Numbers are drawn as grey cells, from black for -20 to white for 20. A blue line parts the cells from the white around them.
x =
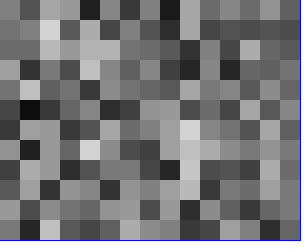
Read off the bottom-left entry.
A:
-1
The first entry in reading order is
0
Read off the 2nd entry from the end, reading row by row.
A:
-13
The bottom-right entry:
-4
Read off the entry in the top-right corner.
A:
-5
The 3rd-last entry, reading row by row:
0
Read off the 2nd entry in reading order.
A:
-7
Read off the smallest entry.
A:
-18
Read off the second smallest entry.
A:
-16
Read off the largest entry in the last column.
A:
1
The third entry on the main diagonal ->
9
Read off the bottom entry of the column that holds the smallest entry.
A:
-14
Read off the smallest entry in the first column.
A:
-11
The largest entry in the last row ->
10
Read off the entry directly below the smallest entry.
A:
5

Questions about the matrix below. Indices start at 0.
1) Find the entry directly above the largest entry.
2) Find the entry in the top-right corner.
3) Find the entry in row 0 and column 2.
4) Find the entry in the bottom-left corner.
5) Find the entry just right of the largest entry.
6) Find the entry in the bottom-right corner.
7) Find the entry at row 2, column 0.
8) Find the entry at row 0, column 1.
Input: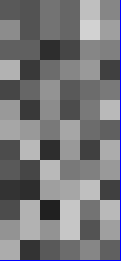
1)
10
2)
1
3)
-2
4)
7
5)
5
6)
-5
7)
-5
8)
-7
